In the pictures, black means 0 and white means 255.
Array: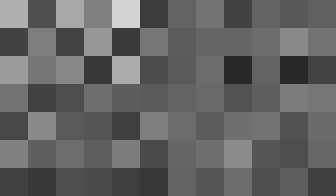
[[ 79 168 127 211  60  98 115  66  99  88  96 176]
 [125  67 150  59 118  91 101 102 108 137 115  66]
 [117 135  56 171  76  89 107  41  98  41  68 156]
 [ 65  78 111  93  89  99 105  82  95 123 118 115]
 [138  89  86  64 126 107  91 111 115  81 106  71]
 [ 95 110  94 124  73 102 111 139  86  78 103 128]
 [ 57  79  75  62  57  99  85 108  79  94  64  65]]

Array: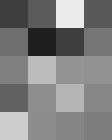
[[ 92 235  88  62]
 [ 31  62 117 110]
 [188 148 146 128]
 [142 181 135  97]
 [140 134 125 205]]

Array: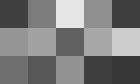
[[124 230 144  62  64]
 [162  96 167 205 149]
 [ 87 146  62  54 111]]

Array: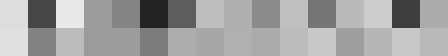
[[ 70 233 156 132  35  93 190 175 139 192 117 186 205  62 171 221]
 [131 187 155 156 124 173 167 176 171 188 201 158 182 200 185 224]]

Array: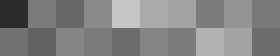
[[123 104 139 197 170 164 124 148 120  44]
 [ 97 134 122 108 133 124 178 163 109 114]]

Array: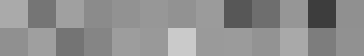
[[117 160 139 146 151 146 155  87 110 150  61 144 170]
 [159 116 133 157 153 202 154 155 147 169 125 145 144]]

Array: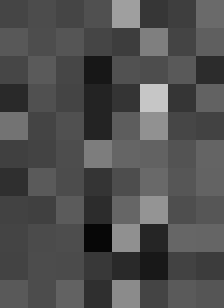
[[ 76  69  80 159  54  62 106  69]
 [ 77  85  69  61 127  68  95  88]
 [ 90  70  23  81  77  89  44  70]
 [ 80  68  35  52 198  53  98  41]
 [ 68  80  35  93 145  70  66 115]
 [ 67  77 125 101  98  83 100  64]
 [ 90  76  52  77 105  86  99  47]
 [ 64  91  44 102 148  78  86  66]
 [ 75  77   7 144  37 102 101  68]
 [ 76  75  56  41  24  66  60  67]
 [ 76  98  47 139  68  90  85  89]]
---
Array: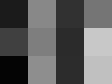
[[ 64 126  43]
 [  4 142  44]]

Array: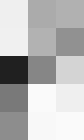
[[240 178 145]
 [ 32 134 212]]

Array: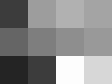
[[101 126 142]
 [ 36  60 253]]

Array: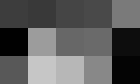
[[  1 156 103]
 [ 88 198 183]]

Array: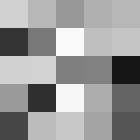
[[ 51 120 249]
 [209 210 127]]

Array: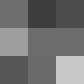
[[158 108 108]
 [ 86 106 200]]

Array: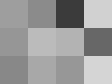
[[150 187 179]
 [136 168 151]]

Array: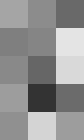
[[127 133 228]
 [137 102 217]]
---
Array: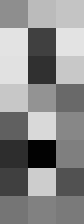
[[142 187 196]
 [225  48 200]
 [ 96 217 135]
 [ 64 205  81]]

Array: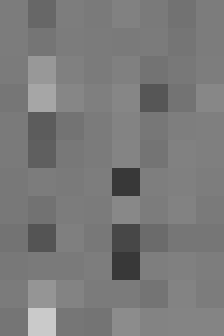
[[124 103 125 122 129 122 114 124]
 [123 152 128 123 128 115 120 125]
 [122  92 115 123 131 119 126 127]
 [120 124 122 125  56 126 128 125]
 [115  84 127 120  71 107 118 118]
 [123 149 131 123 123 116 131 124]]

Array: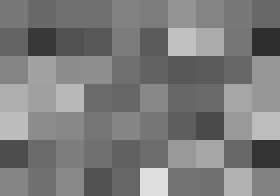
[[120 104 111 111 129 124 148 131 120 103]
 [131 162 141 142 110  99  88  91 102 150]
 [188 140 135 117 133 118  93  74 152 189]
 [133 113 136  81 101 223 114 113 177 130]]

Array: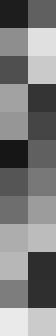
[[ 29  96]
 [ 79 202]
 [150  69]
 [ 85 120]
 [173 188]
 [125  47]]

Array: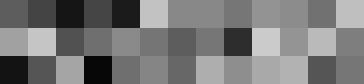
[[ 93  68  21  69  27 194 136 136 118 147 140 113 191]
 [ 19  85 165   7 111 133 103 174 142 169 178  85 118]]

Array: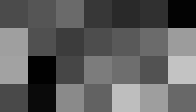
[[ 75  85 106  55  41  48   3]
 [162   1  70 124 110  82 195]]
